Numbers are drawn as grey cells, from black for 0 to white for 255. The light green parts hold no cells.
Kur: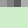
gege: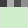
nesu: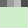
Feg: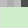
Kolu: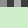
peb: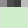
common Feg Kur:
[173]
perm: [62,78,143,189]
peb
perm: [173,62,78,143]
gege

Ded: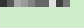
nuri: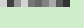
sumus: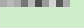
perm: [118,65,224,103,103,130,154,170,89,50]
Ded
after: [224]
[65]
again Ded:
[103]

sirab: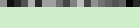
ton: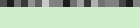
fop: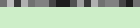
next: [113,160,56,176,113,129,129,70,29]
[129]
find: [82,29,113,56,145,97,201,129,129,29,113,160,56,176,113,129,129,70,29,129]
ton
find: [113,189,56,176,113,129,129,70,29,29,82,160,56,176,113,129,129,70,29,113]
fop

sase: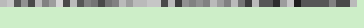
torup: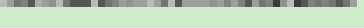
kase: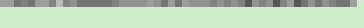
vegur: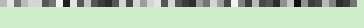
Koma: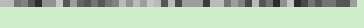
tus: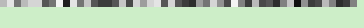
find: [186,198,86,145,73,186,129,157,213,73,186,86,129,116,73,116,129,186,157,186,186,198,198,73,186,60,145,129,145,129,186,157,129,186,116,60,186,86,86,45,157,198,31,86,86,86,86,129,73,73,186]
sase
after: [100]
[86]
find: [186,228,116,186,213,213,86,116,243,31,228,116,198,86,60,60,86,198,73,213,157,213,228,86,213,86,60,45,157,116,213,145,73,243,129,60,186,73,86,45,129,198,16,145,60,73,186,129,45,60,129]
tus
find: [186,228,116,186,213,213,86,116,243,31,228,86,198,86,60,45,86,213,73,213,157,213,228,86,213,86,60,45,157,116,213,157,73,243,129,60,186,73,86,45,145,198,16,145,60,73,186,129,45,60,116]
vegur
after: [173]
[157]

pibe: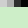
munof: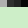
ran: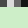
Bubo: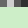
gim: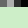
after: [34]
[5]
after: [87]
[47]

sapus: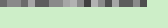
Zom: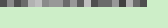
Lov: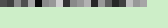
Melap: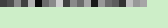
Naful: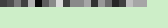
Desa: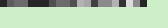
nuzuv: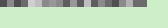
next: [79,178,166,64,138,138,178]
[50]
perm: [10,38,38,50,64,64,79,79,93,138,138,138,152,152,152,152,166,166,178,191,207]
Lov
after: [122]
[64]
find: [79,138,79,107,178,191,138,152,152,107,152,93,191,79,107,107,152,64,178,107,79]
Zom
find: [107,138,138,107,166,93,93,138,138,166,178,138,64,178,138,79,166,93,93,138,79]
sapus
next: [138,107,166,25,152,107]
[93]

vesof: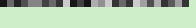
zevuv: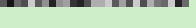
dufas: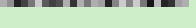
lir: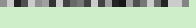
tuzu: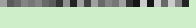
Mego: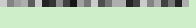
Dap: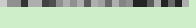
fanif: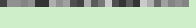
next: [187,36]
[52]
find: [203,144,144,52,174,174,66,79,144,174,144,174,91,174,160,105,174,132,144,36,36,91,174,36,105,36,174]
Dap
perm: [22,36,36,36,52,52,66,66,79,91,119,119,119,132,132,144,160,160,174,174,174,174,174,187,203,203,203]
dufas
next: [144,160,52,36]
[79]
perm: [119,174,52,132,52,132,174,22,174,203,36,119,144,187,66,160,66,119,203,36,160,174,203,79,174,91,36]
dufas
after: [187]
[36]

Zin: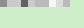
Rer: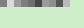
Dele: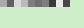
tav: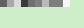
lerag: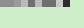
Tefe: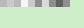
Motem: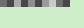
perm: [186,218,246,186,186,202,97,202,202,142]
Zin
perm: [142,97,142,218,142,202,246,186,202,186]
Tefe
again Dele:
[126]
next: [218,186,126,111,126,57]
[234]
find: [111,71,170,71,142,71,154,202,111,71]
Motem
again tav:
[126]
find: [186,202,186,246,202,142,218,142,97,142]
Tefe

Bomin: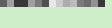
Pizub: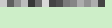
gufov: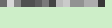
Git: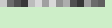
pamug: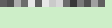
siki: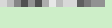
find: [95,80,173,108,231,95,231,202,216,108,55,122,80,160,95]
pamug
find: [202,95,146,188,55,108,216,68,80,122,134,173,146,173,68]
Pizub
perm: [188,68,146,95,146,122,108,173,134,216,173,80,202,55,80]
gufov
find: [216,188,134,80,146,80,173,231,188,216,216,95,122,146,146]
siki

